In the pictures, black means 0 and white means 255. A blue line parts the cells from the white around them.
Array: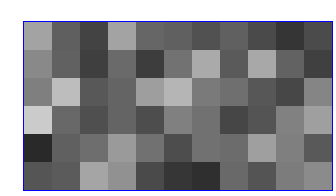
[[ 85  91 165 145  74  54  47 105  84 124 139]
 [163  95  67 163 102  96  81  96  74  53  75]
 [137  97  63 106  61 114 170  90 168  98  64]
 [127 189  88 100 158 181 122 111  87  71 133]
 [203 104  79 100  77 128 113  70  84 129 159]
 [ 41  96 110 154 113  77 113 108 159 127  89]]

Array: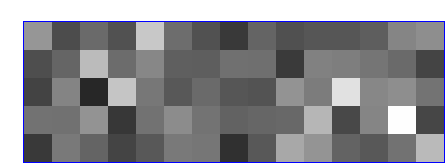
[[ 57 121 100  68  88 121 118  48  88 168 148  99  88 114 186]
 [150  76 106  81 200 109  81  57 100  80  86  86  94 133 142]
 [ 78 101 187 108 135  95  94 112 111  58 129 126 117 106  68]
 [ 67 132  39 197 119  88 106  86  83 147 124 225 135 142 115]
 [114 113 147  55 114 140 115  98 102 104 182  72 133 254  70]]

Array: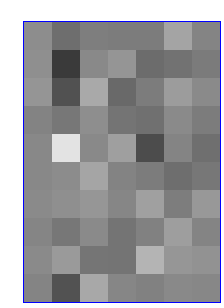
[[132  82 168 134 129 137 135]
 [141 110 126 124 124 164 132]
 [143  58 137 149 108 114 123]
 [149  81 169 105 124 156 138]
 [131 119 142 116 112 138 124]
 [136 227 137 159  76 132 111]
 [136 140 165 131 124 110 119]
 [138 143 150 134 160 125 152]
 [133 119 138 116 129 158 132]
 [138 154 117 116 180 150 146]]

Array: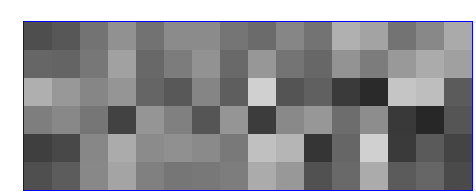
[[ 79  92 136 164 128 118 120 125 171 152  81 105 171  91 102  74]
 [ 78  87 115 145 114 139 139 117 107 134 115 176 163 115 136 170]
 [102 100 119 161 104 124 146 105 151 116 103 147 124 153 171 160]
 [175 152 134 149 101  88 133  94 208  84  96  58  42 197 190  91]
 [126 136 118  66 149 128  85 149  60 137 151 109 141  57  39  85]
 [ 63  72 135 171 139 144 138 121 192 181  53 102 208  58  90  68]]

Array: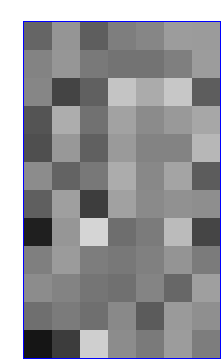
[[ 21  60 207 140 122 156 125]
 [101 149  94 126 134 156 155]
 [131 150 121 115 115 127 156]
 [134  68  96 196 171 199  93]
 [ 84 173 113 162 139 153 167]
 [ 79 152  96 154 131 131 183]
 [140  99 120 172 136 164  92]
 [ 95 159  61 161 138 145 142]
 [ 31 150 213 110 123 187  69]
 [127 155 125 120 128 148 123]
 [140 131 117 112 132 103 159]
 [111 123 111 137  91 154 143]]

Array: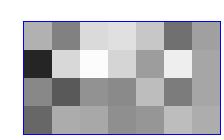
[[103 172 168 143 150 189 173]
 [177 129 218 224 199 112 160]
 [ 37 216 252 213 157 238 166]
 [136  89 146 138 189 124 166]]

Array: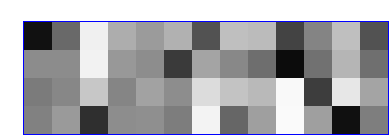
[[129 154  47 141 143 125 243 102 159 250 159  16 126]
 [ 17 105 240 173 155 177  82 191 187  67 132 191  82]
 [140 140 242 152 141  58 164 136 110  12 113 181 111]
 [123 135 199 133 162 141 220 195 185 249  61 231 164]]
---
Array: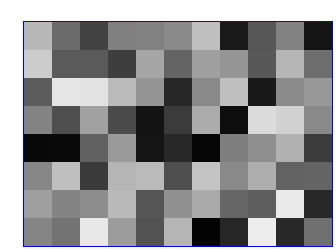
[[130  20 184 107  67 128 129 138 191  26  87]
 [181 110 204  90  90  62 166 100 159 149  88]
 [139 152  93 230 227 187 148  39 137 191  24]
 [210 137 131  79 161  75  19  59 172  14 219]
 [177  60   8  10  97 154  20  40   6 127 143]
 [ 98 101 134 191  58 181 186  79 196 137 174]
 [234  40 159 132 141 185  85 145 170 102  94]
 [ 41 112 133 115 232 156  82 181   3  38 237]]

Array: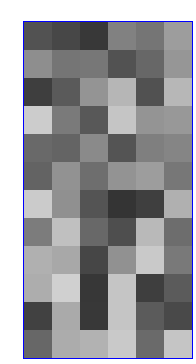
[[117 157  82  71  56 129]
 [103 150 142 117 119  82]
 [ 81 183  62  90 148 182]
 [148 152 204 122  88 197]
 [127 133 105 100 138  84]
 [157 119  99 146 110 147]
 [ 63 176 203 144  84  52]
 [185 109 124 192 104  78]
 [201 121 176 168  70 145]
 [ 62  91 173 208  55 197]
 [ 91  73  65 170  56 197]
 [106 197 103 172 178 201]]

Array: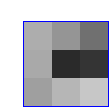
[[149 112 173]
 [ 42  52 169]
 [182 199 159]]

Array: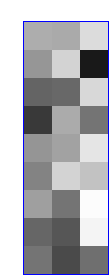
[[170 220 173]
 [211  25 150]
 [104 216 100]
 [171 116  57]
 [162 229 149]
 [211 194 131]
 [116 252 159]
 [ 86 244 102]
 [ 74 111 116]]

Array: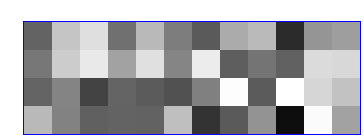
[[149 158  99 197 223 112 185 125  90 171 186  43]
 [219 216 119 204 233 162 224 133 236  94 116  97]
 [214 194 100 132  67 100  91  81 128 253  91 255]
 [251 162 185 130  96  99  98 191  51  90 147  14]]

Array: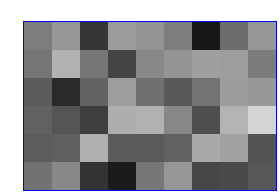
[[109 150 125 151  54 155 148 125  23]
 [157 124 117 178 118  68 136 149 159]
 [156 151  91  42  99 157 111  88 115]
 [180 212  97  85  62 174 177 136  78]
 [161  83  92  96 175  90  90  97 169]
 [ 74  87 114 136  51  26 119 150  70]]

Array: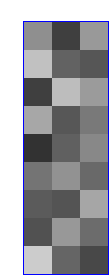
[[ 63 153 143]
 [ 98  86 193]
 [189 155  63]
 [ 87 121 167]
 [ 96 136  50]
 [146 105 116]
 [ 84 166  91]
 [152 108  81]
 [101  72 204]]

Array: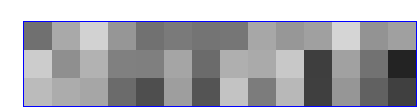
[[147 160 112 169 210 150 113 122 116 118 167 151 160 213]
 [114  35 204 143 178 128 127 165 107 175 170 200  62 161]
 [ 97  64 187 172 166 107  78 158  84 195 124 184  63 150]]

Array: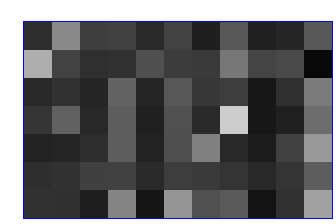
[[ 38  88  46 137  62  65  42  66  31  87  32]
 [ 73   9 174  66  47  49  79  60  58 119  68]
 [ 48 123  41  49  37  99  37  87  55  61  24]
 [ 32 109  53  97  40  93  32  80  42 205  24]
 [ 65 153  35  37  46  93  35  79 128  40  28]
 [ 52  93  46  50  64  65  42  61  58  52  40]
 [ 49 161  49  48  30 132  22 149  80  89  19]]
